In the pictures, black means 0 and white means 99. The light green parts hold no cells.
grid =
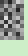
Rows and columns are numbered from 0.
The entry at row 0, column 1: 41
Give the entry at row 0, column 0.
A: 25
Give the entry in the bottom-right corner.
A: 47
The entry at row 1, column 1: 68
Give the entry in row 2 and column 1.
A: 25
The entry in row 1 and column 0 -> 36
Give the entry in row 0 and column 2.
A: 14
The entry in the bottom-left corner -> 52
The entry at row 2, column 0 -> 57
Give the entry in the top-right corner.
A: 68
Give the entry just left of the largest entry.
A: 25
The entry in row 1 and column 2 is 41
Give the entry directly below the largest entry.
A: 19
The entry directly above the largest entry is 52

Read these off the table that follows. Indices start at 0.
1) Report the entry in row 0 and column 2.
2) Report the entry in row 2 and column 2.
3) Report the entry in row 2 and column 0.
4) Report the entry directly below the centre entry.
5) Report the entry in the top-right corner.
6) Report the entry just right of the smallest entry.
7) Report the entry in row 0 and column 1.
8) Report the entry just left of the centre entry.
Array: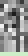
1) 60
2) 60
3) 42
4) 72
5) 54
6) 32
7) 48
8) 60

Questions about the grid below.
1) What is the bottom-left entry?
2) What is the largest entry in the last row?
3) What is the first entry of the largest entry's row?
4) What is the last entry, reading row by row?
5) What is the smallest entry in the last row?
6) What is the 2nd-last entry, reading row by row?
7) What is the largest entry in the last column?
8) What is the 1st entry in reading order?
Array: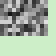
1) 36
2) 81
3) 81
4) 58
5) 20
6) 36
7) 87
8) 52

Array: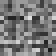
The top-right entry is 65
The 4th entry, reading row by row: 54
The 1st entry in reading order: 54
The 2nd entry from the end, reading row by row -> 37
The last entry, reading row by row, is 70
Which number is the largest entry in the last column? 81
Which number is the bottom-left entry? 43
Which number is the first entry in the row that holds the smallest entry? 37
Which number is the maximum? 86
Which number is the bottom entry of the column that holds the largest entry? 60
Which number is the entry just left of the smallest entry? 54
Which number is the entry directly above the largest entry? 70
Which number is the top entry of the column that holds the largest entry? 49
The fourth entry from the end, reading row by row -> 25
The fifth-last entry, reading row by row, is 37
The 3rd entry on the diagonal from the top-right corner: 43
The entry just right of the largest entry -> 20
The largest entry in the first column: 76
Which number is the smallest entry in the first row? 25
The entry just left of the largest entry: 70
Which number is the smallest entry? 9
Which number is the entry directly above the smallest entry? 43
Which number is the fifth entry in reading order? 60

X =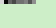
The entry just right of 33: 55
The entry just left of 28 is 39
